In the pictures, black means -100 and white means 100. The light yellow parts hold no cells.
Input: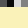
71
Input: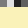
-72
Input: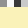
-55
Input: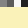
94
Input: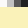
-32
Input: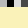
71
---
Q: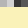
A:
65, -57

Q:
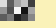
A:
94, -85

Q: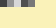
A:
69, -49

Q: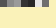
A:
80, -70

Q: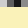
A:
61, -81

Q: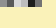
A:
70, -77

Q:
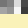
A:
93, -54
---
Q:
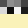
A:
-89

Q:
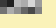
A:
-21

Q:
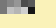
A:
41

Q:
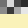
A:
-55

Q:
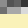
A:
32

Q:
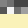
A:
91

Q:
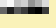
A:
-88

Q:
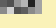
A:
-26

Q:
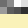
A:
-27

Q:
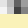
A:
57
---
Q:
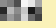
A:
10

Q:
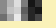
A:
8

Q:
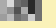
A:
34

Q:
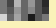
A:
-7

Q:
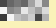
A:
-44

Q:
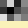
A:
-29

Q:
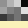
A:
14
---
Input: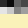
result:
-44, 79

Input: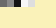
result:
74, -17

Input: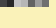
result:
-13, -47

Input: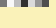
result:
-39, -6

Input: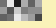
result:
35, -23

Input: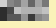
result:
-7, -65

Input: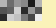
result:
41, -67

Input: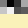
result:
32, 55

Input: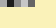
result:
-21, 34
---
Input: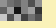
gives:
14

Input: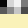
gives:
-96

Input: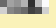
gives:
-18

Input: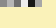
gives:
8

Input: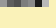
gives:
19

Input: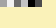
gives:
29

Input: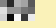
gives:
3

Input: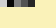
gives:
63

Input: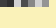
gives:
-51
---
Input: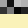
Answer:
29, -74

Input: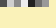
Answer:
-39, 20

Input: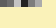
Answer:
-26, 34

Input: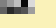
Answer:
0, 23

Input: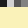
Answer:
-79, 2

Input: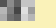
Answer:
-35, 43

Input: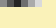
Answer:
9, 71

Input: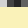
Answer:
65, -24
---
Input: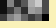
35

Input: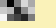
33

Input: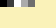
-14

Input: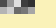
-62

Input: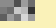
-15

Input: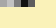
-27

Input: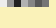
4
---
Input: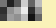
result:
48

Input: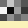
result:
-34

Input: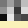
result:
48

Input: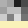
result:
-42

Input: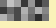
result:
-31

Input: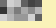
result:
-37

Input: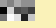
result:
13
